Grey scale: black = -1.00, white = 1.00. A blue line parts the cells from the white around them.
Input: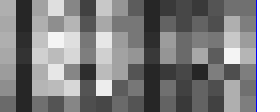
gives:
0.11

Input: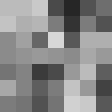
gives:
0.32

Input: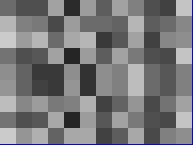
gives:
-0.10

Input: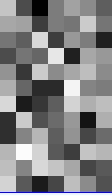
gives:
0.49

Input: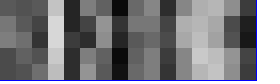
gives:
-0.41

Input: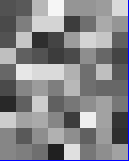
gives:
0.05

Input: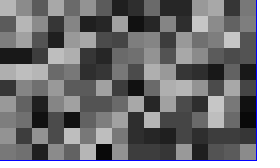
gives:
0.15

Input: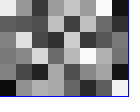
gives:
0.01
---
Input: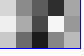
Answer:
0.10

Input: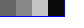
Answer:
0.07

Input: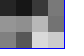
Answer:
-0.83

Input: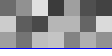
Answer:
0.14

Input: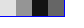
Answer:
0.17

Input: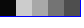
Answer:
0.60

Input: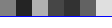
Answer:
-0.72
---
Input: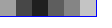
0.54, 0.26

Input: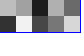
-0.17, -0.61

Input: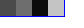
0.54, -0.41

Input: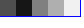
0.89, -0.38

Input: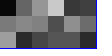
-0.50, 0.24

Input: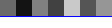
0.18, -0.17

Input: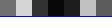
-0.28, -0.12

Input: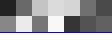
-0.42, 0.05
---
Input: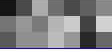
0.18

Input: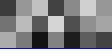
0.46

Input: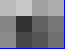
-0.61

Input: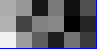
-0.48

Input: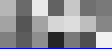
-0.34

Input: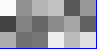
0.03

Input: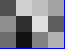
-0.63

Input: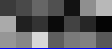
-0.75
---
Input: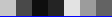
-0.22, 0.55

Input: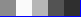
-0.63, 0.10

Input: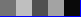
-0.93, -0.09

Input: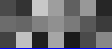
-0.70, -0.48

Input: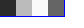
-0.21, -0.66

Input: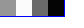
-0.97, 0.18

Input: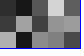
-0.26, 0.38

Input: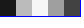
-0.48, -0.81
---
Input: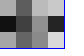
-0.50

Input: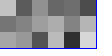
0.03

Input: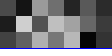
0.62

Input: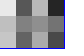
0.01

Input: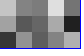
-0.31

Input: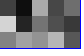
-0.72
